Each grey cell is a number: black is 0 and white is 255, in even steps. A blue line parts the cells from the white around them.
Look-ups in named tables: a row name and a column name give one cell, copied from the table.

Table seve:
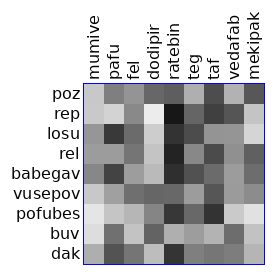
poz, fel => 148
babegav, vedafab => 156
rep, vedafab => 85
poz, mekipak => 87
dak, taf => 118
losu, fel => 107

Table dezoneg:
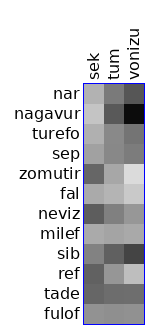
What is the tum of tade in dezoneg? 109
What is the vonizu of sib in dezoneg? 68
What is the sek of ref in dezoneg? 97
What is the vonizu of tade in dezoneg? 110
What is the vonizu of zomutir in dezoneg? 219
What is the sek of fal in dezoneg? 170
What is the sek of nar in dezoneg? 178
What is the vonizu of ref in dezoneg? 190
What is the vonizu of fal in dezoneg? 201
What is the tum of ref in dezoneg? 150
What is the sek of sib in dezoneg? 130
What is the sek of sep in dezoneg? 161
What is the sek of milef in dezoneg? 170
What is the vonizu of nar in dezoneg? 86
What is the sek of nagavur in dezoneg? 196
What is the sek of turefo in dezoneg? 176

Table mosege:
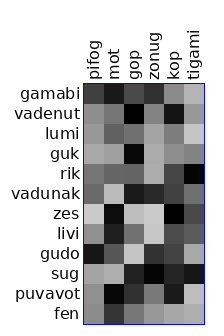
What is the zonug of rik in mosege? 173
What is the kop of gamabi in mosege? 138
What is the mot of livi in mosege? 31
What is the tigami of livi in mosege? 91
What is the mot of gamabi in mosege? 25
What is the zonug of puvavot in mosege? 121
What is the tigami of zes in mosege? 73
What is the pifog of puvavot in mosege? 144
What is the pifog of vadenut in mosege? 142
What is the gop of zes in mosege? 189
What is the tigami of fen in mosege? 174
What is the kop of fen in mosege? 167
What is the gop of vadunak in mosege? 26
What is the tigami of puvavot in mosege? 189
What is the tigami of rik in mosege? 4
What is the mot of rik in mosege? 101
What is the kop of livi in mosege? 75
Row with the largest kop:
fen

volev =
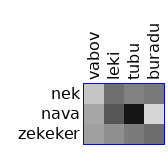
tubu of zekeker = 123
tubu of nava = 21
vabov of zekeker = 160
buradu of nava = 215
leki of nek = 112
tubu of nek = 129
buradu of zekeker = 110
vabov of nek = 197
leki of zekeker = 143
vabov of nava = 166
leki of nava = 87
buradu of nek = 121
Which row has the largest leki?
zekeker

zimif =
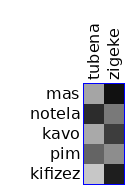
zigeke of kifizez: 30
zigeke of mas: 17
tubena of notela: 44
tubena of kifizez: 199
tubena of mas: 165
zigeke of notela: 121
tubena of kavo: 169
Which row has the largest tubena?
kifizez

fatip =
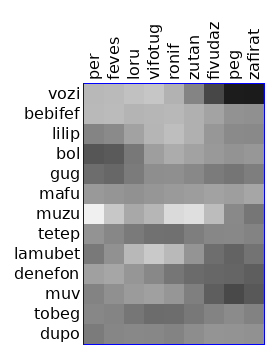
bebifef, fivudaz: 163
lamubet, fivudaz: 110
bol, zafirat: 151
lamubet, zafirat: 115
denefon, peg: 101
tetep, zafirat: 131
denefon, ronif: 118
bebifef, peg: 146
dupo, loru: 136
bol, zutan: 162
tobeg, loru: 118
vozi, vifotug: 198
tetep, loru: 122
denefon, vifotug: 136
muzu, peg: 137
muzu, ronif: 218
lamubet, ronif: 185

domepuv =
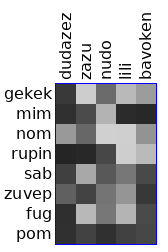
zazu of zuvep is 67
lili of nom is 207
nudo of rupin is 71
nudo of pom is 48
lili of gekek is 185
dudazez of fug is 47
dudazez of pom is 48
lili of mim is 43
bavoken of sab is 73
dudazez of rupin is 37
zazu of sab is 168
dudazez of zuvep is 96
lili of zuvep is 149
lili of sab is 119
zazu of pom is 66
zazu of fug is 184
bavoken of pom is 71
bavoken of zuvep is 56

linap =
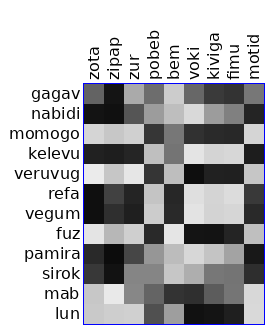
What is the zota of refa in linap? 15
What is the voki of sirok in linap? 174
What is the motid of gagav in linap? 119
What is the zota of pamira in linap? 41
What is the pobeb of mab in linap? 100
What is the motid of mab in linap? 216
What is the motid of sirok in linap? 46
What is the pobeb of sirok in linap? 133
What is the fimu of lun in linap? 31
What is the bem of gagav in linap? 204
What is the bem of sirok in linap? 198
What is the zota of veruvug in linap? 235
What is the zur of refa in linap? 36
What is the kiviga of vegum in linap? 211

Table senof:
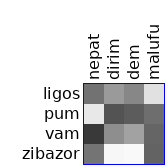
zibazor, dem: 249
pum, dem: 92
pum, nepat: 232
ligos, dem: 135
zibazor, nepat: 116
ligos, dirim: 154
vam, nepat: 57
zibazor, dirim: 247
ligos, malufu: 225
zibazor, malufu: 99
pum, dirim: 83
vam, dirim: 142
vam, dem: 162
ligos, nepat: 114
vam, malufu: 101
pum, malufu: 110
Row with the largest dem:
zibazor

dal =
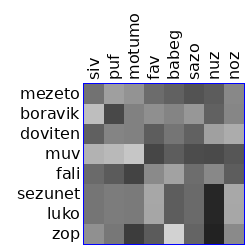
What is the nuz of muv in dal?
74
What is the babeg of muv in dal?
93
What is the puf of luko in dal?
124
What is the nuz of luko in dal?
38
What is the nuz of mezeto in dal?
92
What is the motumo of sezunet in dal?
122
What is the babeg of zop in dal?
210
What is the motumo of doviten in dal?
129
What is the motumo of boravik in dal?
129
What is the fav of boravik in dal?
143
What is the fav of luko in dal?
166
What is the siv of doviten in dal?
96
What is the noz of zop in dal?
138
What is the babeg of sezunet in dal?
93

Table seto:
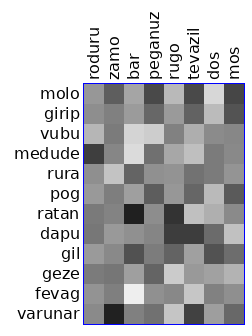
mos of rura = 148
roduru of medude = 62
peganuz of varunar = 113
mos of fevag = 143
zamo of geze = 118
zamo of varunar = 33
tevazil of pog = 102
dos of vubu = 139
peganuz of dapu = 133
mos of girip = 83
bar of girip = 155
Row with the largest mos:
dapu

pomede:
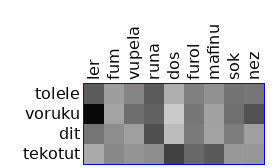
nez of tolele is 118
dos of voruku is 201
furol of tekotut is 104
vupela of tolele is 133
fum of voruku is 163
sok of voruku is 111
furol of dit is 122
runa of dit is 80
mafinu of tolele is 145
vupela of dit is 159
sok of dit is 124
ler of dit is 116
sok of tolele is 115
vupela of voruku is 110
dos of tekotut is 65

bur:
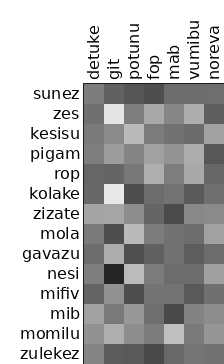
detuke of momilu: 146
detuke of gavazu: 108
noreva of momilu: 150
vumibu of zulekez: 117
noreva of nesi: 160
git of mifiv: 146
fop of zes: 169
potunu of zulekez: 89
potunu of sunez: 85
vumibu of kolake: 90
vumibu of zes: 173
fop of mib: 110
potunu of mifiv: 78
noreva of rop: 103
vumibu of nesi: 109
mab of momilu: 192
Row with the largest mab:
momilu

